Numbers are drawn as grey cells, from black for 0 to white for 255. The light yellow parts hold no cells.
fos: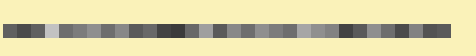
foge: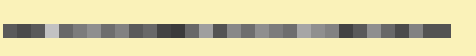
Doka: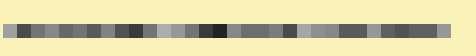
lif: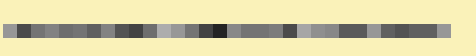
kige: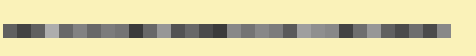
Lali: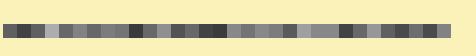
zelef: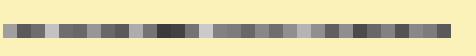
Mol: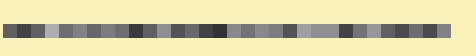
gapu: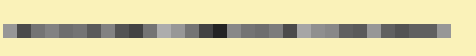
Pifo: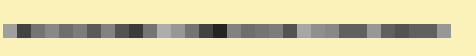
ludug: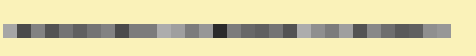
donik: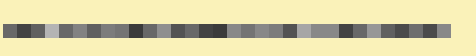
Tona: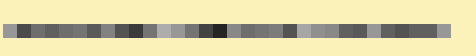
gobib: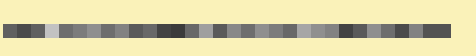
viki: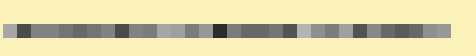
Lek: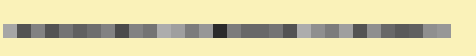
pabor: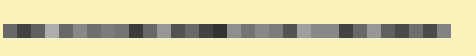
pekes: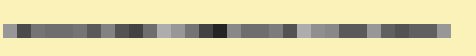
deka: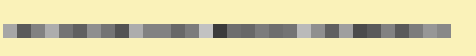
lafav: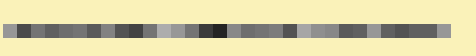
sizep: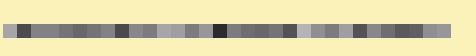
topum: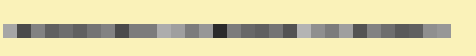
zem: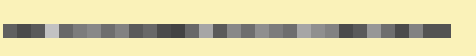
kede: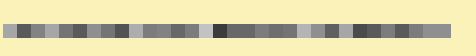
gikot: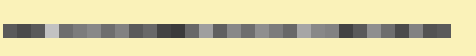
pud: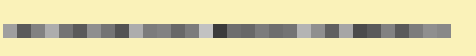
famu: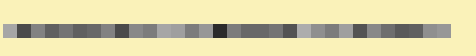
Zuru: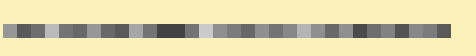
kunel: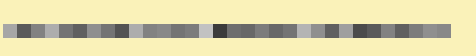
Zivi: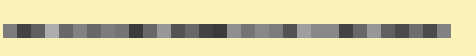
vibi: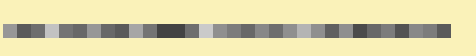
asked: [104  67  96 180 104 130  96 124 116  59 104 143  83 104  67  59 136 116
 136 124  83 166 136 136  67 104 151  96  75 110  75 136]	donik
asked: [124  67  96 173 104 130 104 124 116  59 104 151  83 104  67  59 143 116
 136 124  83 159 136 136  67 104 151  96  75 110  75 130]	Zivi
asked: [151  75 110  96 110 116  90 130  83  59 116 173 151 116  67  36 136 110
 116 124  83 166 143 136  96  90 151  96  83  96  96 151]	Tona

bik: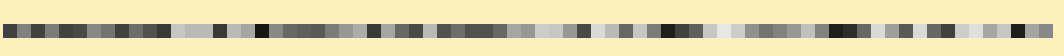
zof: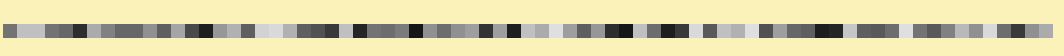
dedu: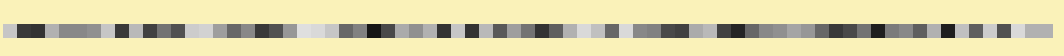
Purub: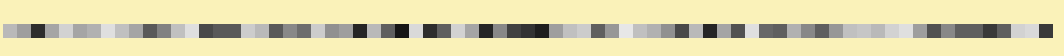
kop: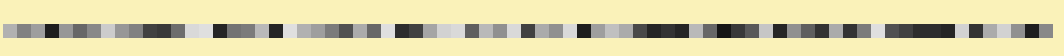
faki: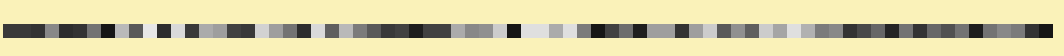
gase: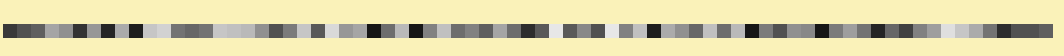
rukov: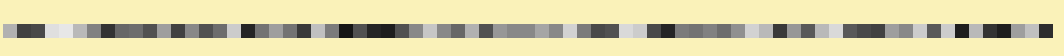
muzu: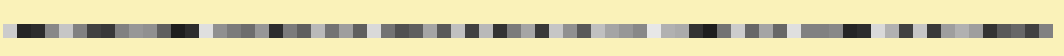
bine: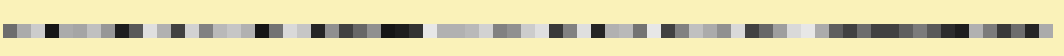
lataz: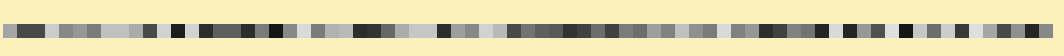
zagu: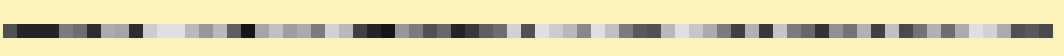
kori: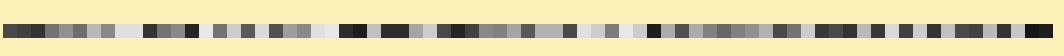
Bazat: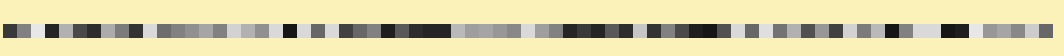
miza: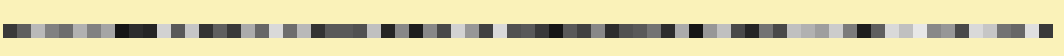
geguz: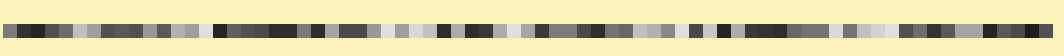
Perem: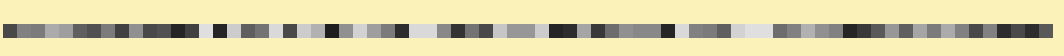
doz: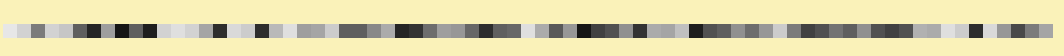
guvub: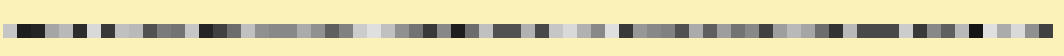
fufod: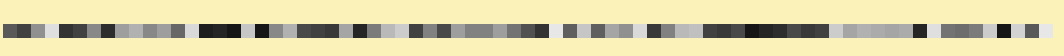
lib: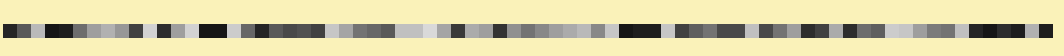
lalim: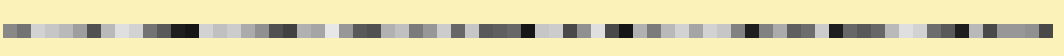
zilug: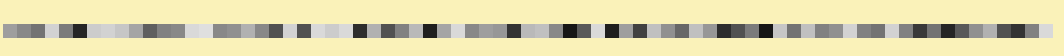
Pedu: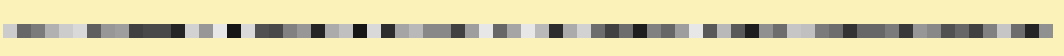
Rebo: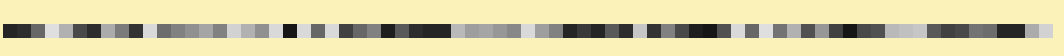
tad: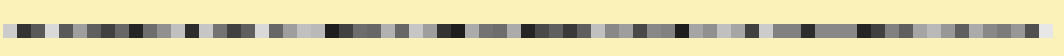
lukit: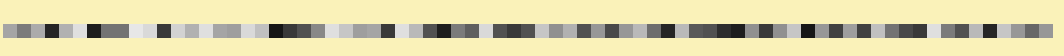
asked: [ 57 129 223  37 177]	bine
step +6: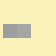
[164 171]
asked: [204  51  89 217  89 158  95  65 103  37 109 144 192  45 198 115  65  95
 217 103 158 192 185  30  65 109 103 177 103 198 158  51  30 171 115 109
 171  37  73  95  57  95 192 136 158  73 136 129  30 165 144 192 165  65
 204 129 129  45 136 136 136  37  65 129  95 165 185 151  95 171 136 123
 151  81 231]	tad
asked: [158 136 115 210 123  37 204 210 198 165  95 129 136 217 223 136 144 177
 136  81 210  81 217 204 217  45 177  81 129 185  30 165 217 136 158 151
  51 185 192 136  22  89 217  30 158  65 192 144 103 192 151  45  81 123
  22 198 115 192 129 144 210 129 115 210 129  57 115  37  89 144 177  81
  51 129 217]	zilug

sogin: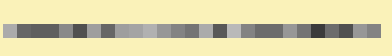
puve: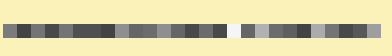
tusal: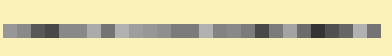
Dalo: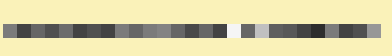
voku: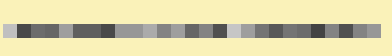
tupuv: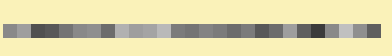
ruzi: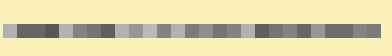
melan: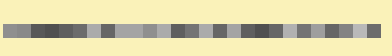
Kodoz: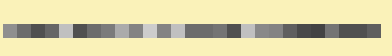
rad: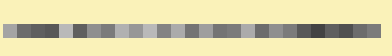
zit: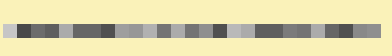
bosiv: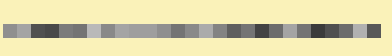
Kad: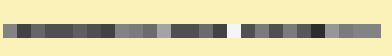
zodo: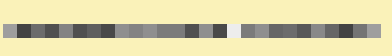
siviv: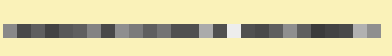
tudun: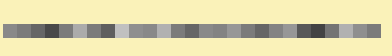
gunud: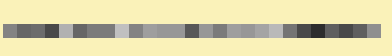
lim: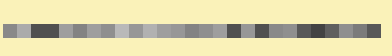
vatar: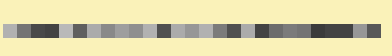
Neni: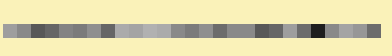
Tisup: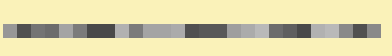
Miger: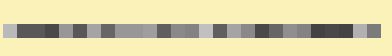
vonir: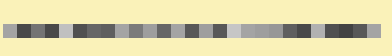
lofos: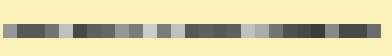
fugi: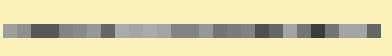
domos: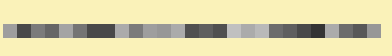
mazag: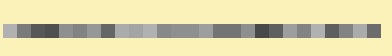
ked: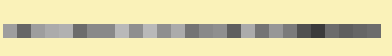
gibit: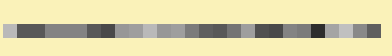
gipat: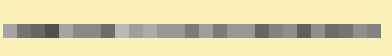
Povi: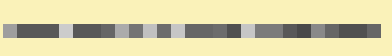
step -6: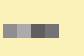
[137 165  89 110]
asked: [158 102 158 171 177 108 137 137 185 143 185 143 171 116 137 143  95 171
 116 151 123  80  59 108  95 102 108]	ked
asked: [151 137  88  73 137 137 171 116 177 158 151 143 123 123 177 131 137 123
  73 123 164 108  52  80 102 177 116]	tusal
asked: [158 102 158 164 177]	sogin

